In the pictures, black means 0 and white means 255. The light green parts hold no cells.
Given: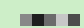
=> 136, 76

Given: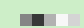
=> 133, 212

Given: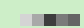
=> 212, 100

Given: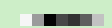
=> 246, 194

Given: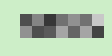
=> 78, 67

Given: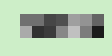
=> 112, 27

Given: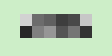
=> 210, 51

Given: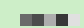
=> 106, 224

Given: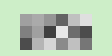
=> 160, 118

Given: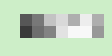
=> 87, 152
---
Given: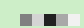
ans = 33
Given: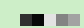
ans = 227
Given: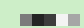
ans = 60
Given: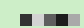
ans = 94
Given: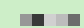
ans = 208
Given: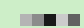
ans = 25
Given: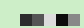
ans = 220
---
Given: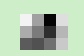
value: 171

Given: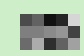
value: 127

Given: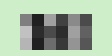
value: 193

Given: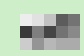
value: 57

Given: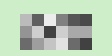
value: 148

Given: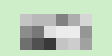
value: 140

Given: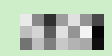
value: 190
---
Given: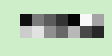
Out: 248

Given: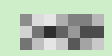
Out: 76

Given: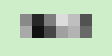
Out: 191

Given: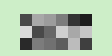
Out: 168

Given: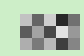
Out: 226

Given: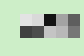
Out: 163
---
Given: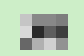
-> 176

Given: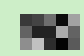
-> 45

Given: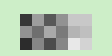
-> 134

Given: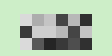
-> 57

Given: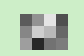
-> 39

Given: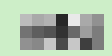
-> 199

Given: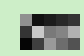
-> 154

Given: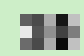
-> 172

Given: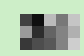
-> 88
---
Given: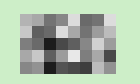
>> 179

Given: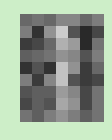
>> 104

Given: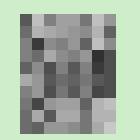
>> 88

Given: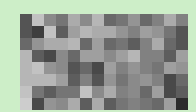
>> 84

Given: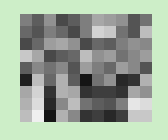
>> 126

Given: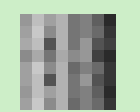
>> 151

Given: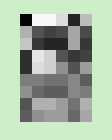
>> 5
